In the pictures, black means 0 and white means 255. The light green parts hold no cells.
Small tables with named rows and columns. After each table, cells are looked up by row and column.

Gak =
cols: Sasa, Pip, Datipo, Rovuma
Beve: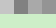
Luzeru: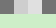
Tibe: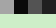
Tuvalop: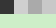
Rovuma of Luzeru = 115
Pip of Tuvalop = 207
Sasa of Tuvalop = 53
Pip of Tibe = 9
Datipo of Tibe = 83
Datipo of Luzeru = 224
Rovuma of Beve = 148
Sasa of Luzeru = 116
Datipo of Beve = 169
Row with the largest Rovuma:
Tuvalop

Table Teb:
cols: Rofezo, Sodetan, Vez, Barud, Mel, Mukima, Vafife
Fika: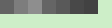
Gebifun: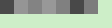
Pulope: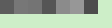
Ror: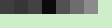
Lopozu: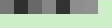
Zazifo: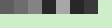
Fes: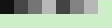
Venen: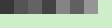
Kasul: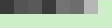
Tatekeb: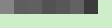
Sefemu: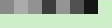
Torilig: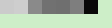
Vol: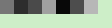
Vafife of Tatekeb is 59
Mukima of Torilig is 126
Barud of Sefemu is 61
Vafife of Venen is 149
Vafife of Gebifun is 124
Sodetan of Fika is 125
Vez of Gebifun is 131
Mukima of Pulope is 151
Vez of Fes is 117
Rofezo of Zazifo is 94
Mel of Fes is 67
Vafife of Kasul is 182
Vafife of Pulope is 76
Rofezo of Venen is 56
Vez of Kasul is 89
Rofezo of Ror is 62
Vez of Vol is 74
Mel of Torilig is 111
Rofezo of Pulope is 92
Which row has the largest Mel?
Zazifo

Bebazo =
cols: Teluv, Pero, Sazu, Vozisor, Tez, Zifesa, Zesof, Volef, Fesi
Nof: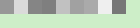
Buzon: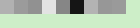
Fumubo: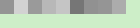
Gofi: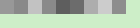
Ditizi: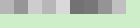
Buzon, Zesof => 179
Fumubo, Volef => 149
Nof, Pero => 218
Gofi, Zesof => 173
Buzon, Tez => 134
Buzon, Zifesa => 21
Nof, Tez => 193
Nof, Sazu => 133
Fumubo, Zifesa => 118
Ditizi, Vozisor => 183
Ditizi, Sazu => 205
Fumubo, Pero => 210
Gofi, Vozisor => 138

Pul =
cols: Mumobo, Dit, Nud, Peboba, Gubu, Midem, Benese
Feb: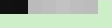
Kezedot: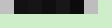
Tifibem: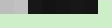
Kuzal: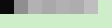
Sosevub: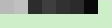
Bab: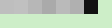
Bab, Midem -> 176
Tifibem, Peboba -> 19
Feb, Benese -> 188
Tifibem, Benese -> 21
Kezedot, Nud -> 21
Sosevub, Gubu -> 49
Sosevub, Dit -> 192
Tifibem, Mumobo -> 189
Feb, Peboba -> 190
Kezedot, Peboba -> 15
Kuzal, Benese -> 190
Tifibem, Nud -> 23
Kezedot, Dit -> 18
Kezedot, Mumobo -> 192
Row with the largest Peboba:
Feb

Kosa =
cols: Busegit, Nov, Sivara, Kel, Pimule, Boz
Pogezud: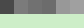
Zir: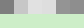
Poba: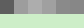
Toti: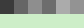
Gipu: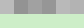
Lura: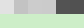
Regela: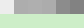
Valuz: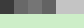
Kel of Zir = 222
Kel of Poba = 160
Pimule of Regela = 140
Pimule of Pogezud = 152
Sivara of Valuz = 117
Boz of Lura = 81
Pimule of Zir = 148
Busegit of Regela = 237
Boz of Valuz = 196
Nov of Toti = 102
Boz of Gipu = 179
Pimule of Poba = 138
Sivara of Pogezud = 113
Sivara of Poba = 173

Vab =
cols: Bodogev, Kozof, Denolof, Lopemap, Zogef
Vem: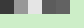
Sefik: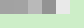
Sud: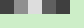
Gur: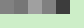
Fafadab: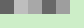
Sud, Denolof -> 221
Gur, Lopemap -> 128
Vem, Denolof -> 229
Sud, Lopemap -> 95
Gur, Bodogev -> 129
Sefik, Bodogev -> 162
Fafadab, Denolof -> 168
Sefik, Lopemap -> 147
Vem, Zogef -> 98
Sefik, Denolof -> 185
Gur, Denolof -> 160
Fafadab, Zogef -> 158
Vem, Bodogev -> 57
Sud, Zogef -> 63
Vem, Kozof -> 152
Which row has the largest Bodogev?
Sefik

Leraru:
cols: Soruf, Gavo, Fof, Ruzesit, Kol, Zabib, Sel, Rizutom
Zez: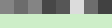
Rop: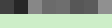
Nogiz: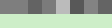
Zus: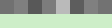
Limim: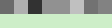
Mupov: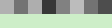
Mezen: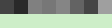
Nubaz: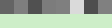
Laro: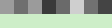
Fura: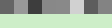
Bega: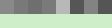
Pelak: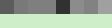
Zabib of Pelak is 140
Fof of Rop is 135
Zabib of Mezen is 99
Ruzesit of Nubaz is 124
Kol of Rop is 110
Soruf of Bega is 137
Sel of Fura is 93
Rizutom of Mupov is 77
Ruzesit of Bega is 122
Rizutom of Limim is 130
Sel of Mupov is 115
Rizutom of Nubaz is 128
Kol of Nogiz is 187
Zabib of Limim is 192
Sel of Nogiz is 131

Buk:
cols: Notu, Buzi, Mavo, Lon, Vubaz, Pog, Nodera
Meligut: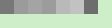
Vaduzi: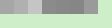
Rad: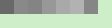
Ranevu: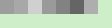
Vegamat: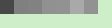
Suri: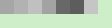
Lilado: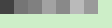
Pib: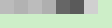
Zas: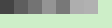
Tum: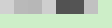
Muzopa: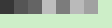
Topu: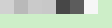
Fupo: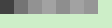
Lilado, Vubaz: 137
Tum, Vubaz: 82
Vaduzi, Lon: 139
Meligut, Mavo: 164
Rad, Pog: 178
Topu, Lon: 200

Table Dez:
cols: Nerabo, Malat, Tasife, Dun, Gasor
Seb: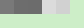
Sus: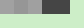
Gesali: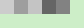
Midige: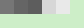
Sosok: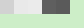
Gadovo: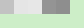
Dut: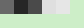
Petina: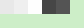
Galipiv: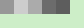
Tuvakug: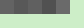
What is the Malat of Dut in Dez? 38
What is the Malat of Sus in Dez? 150
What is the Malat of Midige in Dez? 101
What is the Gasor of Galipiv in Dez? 93
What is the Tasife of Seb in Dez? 108
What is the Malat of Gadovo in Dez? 229
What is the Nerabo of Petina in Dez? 232
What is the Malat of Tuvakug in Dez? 88

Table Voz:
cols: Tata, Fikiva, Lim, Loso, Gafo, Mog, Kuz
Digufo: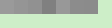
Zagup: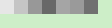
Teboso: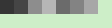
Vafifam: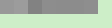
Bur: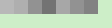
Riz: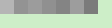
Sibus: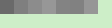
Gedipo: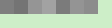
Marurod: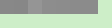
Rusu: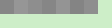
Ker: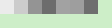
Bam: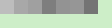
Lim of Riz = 156
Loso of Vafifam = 141
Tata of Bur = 184
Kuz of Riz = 123
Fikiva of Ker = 204
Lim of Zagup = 152
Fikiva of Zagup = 197
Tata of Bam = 189
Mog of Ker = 158
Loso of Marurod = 141
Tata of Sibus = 106
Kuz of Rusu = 142
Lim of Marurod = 149
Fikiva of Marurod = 135
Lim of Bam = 160
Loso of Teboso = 182
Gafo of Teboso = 107
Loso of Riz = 144
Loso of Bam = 126
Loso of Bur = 115
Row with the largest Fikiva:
Ker

